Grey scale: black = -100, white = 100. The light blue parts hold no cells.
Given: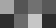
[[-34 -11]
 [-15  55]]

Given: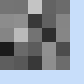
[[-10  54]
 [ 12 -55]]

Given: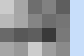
[[ 30 -14]
 [ 31   4]]

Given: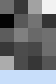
[[-56  27]
 [-30 -10]]

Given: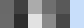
[[-50  34]
 [-65  77]]

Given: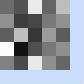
[[-35  84]
 [-51 -44]]
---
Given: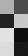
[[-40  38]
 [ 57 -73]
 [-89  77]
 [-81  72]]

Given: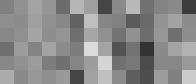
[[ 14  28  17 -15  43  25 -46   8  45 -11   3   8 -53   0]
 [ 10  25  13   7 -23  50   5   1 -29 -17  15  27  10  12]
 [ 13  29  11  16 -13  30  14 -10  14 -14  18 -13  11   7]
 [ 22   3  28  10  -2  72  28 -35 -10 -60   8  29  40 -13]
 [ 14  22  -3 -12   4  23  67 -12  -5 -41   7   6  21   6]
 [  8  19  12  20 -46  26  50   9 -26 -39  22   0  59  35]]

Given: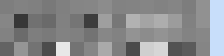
[[  2   0  -5   0   4   5  10   2   3   4   2   4  -2  14  -1]
 [-57 -11 -17   1  -8 -52  25  -7  40  29  36  22   1  14   5]
 [-16  -1  -4   2   0 -10   6   2  15  10  15  10   3   6   2]
 [ 17 -10 -40  82 -10   5  33  -1 -41  62  68 -36 -29   4 -22]]

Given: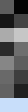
[[-97 -26]
 [-47 -83]
 [ 55  34]
 [-14 -67]
 [-26   5]
 [-51 -18]
 [-75 -23]]

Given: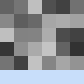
[[ -8  50 -37 -49 -11 -22]
 [-26 -18  30  34  27   7]
 [  2   3  36 -40 -48  50]
 [ 12  33  54 -22 -61 -58]
 [-49  52   4  30  15  -9]]

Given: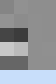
[[ 14  11  11   4]
 [ 10  12  11  15]
 [-53  12  11 -46]
 [ 47  12  13  57]
 [-20  12  12 -20]]

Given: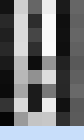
[[ 63 -20  86 -79 -20 -85]
 [ 72 -65  95 -88 -24 -68]
 [ 72 -45  95 -87 -20 -75]
 [ 73 -63  96 -88 -24 -68]
 [ 47 -90  17 -73 -30 -80]
 [ 44  14  73 -68 -25 -90]
 [ 30 -79  -6 -69 -18 -91]
 [ 71 -79  85 -87 -30 -59]
 [ 21  54  56 -64 -29 -96]]

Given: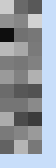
[[-18 -31  60]
 [  5  65  13]
 [-11  -7 -89]
 [ 32  -4  45]
 [ -7   1  -3]
 [  1  39  21]
 [-32 -36 -16]
 [ -8   8  -8]
 [-41 -54  35]
 [  4  21  -4]
 [ 42  -6 -23]]

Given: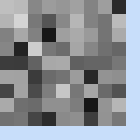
[[ 46   6  22  18  26   3  24 -67  50]
 [ 66  -6 -33   7  43   2  -9  47  41]
 [ 32   1 -82  25  33  21  -9  33   1]
 [-73  61  -7 -15  30   5 -12 -20   5]
 [-54 -23  32  33 -25 -21 -21  -7 -53]
 [ 27 -54 -16 -10  22 -69  15  12  28]
 [ 28 -41  -1  55  -7  30 -17 -36 -46]
 [-13 -16  13  13  -2 -83  16  43  33]
 [ -8 -46 -66   8  12 -51  15  -7 -11]]
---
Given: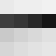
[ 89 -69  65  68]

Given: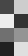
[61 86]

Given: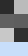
[ 47 -25]

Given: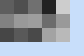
[ 61 -15 -43]

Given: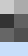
[ 34 -60]

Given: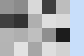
[48 74 50 77]
